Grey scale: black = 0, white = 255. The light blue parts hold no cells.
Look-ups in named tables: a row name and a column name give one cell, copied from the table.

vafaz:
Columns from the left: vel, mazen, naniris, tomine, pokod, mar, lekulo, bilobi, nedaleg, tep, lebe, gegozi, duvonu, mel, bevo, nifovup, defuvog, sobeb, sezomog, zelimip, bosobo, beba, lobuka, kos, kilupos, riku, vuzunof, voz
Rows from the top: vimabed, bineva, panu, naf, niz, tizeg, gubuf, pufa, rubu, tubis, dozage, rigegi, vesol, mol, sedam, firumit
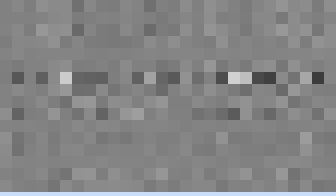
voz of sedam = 133
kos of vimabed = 148
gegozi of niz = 131
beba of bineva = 136
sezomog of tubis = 108
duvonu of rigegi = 131
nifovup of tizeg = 138
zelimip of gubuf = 209
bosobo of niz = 133
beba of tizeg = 139
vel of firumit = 137
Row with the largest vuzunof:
naf

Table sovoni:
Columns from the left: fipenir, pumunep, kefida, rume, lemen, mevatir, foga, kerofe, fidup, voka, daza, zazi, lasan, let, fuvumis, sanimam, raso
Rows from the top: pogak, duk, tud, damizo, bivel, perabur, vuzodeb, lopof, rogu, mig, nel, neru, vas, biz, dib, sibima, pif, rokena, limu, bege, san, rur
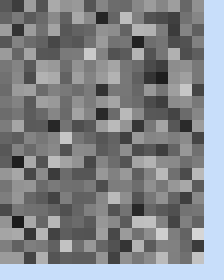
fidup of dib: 152
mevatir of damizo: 92
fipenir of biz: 94
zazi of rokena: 40
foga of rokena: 101
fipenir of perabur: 119
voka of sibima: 125
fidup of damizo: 155
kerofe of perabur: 124

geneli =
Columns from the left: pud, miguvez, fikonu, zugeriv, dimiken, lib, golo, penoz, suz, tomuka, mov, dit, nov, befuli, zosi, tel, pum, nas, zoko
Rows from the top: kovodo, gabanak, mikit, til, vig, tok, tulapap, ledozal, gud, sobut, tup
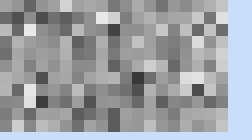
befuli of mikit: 199
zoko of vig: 209
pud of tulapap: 178
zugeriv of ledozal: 139
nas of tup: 161
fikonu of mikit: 233
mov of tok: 139
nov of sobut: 163
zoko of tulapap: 162
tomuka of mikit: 67
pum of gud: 151
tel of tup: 173
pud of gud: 135
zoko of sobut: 185
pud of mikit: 186
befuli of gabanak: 155
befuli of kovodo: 115
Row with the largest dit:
til

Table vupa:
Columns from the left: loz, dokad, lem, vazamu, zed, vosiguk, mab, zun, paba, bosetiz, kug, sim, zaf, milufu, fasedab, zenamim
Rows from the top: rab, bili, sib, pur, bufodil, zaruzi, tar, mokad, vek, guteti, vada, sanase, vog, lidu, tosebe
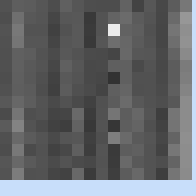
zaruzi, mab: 86
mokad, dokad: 94
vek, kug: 107
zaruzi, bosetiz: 95
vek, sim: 88
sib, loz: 83
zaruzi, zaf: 83
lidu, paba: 83
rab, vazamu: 86
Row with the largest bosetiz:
sib

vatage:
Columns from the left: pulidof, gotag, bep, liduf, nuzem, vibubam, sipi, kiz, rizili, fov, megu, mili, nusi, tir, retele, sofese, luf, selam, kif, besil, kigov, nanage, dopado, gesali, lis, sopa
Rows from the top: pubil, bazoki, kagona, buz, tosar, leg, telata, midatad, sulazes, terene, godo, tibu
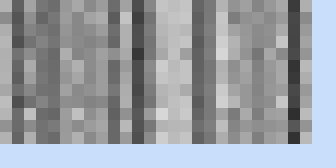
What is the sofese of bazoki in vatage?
199
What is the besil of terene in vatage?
123
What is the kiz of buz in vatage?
132
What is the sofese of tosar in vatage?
159
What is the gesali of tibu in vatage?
165
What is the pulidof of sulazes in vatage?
189
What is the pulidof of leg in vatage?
177
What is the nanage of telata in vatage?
134
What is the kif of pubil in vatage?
179
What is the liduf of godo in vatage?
114
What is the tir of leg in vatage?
204
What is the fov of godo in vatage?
104
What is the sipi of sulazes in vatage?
140
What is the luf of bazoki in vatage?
95
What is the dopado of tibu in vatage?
156
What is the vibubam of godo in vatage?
154
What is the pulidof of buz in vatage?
182

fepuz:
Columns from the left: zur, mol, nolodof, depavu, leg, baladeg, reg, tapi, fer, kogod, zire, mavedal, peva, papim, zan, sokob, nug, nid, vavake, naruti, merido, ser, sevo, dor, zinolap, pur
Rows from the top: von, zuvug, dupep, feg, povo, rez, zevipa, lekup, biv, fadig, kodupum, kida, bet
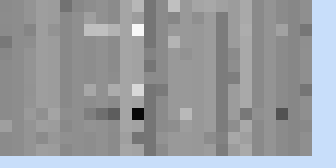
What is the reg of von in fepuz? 136
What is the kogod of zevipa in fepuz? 141
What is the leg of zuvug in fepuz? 156
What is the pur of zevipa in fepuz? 143
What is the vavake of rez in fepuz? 124
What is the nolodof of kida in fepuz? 148
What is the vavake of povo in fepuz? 124
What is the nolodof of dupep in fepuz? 133
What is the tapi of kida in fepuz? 141
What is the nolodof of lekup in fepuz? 147
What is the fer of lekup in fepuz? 145
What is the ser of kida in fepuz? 138
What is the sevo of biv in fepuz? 148
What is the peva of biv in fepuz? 117
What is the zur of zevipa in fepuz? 139
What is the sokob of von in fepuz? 153
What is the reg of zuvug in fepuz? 143
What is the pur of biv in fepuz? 143

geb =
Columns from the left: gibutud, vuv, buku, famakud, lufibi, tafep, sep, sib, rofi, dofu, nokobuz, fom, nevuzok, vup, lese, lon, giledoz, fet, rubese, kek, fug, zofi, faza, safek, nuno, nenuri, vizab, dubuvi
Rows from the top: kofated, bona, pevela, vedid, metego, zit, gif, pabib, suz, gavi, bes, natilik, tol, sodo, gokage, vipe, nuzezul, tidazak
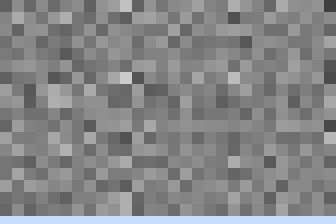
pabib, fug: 157
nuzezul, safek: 151
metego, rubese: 144
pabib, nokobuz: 103
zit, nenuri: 140
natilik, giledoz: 105
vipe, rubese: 148
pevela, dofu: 144
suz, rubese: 95
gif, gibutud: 96
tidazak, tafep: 120
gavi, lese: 113
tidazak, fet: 119
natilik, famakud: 129
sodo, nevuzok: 110
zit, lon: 132
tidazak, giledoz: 133

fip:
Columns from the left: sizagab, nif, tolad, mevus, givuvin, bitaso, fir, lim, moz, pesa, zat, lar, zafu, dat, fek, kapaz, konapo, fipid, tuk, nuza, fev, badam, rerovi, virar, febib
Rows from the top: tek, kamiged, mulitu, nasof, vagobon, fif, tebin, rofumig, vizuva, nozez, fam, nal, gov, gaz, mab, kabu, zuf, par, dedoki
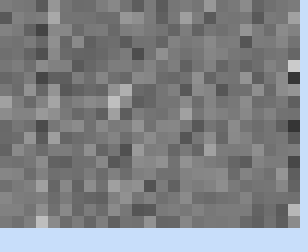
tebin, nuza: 116
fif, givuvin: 129
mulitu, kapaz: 125
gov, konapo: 102
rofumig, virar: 140
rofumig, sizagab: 120
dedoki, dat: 102
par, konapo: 130
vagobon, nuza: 119
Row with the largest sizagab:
vizuva

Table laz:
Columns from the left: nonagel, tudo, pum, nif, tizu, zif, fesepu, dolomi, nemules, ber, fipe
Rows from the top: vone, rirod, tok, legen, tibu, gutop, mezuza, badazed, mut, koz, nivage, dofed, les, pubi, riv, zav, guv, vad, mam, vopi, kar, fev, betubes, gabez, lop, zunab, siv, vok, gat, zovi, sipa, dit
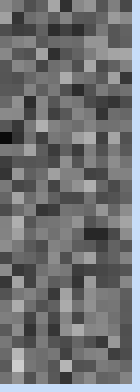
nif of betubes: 113
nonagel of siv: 127
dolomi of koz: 122
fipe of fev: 131
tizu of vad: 61
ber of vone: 127
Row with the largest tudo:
sipa

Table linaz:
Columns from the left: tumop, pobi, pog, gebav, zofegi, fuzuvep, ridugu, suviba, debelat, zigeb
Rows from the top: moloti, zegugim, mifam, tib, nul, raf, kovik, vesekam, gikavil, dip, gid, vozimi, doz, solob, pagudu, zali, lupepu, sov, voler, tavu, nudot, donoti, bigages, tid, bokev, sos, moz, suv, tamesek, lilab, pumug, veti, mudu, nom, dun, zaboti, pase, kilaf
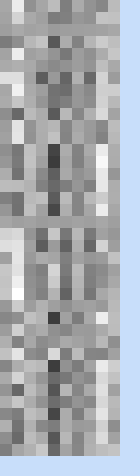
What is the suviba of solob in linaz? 161
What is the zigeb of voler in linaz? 159
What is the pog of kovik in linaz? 163
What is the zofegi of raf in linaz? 138
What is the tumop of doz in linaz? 143
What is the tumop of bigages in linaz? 198
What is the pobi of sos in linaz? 203
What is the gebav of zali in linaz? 129
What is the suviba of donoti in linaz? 150
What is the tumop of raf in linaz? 170
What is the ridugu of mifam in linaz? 159
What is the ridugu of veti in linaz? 147
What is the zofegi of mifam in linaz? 155
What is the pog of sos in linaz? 157
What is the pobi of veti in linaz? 212
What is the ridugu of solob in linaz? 129
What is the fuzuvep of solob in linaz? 166
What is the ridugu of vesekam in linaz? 150
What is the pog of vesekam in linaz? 170
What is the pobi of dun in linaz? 125
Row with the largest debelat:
solob

